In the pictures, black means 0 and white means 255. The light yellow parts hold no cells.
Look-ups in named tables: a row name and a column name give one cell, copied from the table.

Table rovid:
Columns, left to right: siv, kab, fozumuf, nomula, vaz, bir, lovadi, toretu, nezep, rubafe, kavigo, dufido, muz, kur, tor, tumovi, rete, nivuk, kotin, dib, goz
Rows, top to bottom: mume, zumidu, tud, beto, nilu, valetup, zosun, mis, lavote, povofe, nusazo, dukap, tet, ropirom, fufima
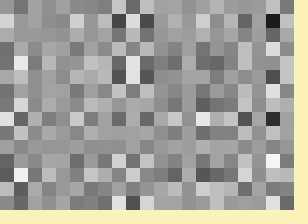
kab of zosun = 162
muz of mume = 164
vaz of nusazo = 151
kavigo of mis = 167
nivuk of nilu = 191
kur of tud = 157
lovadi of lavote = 125
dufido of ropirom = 167
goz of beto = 140
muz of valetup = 147
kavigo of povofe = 166
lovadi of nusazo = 143
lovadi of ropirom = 121
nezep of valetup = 83
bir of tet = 129
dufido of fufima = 164

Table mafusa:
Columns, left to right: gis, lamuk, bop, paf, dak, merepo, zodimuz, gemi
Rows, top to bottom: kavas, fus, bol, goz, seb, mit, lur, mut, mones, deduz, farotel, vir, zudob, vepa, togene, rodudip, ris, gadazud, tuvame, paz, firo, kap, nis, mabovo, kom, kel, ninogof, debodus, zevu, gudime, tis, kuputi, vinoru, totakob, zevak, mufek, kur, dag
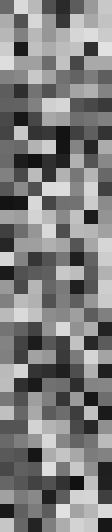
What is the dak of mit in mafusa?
113
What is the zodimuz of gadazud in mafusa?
167
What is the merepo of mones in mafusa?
110
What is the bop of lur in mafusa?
115
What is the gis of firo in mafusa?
153
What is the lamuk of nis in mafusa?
218
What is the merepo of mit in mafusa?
99
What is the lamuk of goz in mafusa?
26
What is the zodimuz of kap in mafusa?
151
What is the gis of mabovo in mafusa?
116

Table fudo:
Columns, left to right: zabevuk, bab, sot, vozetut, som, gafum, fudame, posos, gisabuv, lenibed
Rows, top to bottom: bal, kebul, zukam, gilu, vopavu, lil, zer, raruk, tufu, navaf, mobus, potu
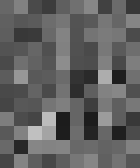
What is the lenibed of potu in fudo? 86
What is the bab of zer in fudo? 75
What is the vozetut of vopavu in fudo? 85
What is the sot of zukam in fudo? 58
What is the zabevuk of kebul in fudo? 96
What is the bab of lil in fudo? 151
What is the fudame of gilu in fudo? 74
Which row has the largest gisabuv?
zer

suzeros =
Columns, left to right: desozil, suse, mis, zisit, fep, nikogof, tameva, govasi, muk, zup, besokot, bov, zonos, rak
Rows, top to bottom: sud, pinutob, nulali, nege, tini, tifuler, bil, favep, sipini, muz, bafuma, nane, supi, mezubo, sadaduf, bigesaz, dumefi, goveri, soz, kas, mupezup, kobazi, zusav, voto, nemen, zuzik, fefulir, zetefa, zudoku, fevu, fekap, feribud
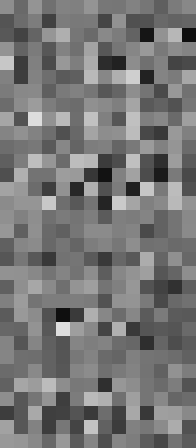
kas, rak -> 142
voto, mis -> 147
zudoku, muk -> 112
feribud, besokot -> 92
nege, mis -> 123
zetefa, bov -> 107
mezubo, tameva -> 176
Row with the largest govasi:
zudoku

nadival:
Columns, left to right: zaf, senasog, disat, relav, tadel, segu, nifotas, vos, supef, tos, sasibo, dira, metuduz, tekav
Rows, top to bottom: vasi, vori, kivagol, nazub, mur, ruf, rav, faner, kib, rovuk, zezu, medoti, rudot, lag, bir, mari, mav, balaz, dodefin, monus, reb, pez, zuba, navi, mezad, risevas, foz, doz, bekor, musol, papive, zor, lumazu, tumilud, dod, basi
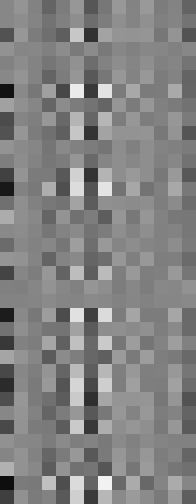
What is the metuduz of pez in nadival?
134
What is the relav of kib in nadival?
151
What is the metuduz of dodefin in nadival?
127
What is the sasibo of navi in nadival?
144
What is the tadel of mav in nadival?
131
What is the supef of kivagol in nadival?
148
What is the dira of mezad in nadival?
131
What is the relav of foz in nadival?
148
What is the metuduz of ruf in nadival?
131
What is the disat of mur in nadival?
131
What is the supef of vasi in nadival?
152
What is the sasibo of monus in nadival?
126
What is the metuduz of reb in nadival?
135
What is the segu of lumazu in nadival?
152
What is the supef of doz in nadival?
126
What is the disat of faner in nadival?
134
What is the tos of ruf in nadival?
131
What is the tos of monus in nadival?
153
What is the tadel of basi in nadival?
89
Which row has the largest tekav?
reb

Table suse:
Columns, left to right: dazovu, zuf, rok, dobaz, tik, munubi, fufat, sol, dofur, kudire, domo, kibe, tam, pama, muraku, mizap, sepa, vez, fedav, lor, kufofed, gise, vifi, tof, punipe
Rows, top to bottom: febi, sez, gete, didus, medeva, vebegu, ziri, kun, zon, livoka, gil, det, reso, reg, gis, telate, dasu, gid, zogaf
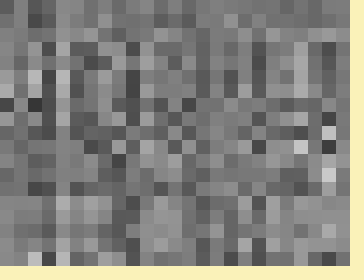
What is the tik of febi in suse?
136
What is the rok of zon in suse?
137
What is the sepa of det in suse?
108
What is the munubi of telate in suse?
133
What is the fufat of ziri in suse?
117
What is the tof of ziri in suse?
102
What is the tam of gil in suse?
89
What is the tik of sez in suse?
139
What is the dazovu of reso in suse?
103
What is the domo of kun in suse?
114
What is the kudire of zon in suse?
78
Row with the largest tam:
det

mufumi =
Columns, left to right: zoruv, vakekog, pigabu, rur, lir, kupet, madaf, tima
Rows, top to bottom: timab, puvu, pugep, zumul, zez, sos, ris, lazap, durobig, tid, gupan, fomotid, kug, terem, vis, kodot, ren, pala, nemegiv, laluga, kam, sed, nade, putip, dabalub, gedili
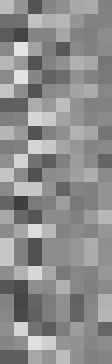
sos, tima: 121
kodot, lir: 138
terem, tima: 148
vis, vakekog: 63
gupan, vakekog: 129
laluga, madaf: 131
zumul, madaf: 129
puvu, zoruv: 110
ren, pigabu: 220
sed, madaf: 134
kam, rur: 138
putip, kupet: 156
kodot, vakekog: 103
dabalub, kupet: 146
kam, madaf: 127
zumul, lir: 89
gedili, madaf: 128
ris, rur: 137

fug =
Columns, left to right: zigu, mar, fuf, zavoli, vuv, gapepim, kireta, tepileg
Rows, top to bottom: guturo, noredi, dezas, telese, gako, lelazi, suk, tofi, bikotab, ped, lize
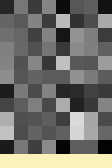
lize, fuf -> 63
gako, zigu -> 131
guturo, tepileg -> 18
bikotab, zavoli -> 94
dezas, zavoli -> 131
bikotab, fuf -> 84
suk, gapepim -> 42
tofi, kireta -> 56
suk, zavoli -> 131
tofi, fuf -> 127
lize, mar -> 119
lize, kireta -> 94
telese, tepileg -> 96
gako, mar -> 82
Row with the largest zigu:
ped

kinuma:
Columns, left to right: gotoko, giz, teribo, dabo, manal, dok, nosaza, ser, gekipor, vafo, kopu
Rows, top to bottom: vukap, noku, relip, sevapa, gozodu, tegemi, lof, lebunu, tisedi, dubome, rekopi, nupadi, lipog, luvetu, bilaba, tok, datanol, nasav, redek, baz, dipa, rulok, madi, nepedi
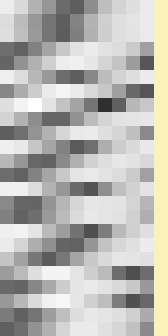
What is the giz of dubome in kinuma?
111
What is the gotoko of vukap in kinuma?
237
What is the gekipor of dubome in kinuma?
213
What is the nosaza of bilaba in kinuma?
230
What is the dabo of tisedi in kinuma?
102
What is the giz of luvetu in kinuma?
240
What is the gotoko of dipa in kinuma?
105
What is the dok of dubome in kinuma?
233
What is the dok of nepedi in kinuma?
234
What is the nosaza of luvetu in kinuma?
83
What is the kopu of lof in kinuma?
85
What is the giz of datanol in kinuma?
243
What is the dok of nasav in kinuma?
98
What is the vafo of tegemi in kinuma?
222

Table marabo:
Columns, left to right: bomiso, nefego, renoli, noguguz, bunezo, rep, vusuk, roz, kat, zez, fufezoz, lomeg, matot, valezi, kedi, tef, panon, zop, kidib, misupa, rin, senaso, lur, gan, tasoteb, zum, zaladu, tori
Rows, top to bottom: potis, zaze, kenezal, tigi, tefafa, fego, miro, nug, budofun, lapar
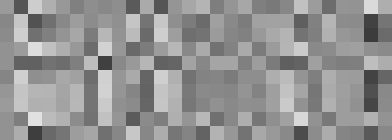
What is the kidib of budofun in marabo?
118
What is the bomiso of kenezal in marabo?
139
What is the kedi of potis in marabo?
180
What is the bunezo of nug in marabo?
163
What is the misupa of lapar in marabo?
153
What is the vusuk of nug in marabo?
116
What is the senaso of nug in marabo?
146
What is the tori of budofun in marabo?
147
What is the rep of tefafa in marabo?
127
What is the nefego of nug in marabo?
197
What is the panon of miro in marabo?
134
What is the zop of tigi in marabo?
170
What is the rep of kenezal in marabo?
167
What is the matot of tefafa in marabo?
101
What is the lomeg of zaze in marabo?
198
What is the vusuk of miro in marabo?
116
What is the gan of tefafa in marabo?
131
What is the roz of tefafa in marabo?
64

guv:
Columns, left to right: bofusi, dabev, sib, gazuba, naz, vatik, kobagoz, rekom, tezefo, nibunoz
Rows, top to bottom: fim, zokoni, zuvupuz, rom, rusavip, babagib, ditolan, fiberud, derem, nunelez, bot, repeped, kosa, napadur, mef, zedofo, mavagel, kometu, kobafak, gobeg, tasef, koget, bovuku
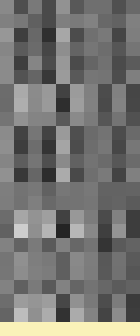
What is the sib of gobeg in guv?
128
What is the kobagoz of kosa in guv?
111
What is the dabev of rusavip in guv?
62
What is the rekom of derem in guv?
86
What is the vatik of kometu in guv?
103
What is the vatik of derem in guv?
138
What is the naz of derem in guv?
89
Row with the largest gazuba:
mavagel

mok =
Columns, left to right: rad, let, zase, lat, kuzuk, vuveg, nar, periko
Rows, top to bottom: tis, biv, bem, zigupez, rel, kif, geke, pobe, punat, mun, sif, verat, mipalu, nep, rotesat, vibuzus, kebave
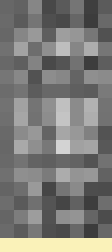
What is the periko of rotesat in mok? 110
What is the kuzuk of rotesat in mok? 69
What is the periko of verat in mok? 114
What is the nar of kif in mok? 143
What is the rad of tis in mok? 103
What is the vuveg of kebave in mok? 104
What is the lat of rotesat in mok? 84
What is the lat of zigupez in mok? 143

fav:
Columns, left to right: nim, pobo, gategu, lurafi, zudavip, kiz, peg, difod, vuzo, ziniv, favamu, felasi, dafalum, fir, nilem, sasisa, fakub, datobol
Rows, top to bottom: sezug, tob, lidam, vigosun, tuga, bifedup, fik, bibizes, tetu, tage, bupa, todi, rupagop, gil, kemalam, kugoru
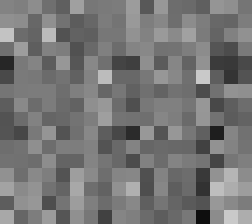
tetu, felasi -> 134
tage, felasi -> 84
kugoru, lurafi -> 155
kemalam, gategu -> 151
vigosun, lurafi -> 130
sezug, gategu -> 141
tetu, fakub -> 92
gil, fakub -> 173
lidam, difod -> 119
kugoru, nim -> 168
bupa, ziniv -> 131
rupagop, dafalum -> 104
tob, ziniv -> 153
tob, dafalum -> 110

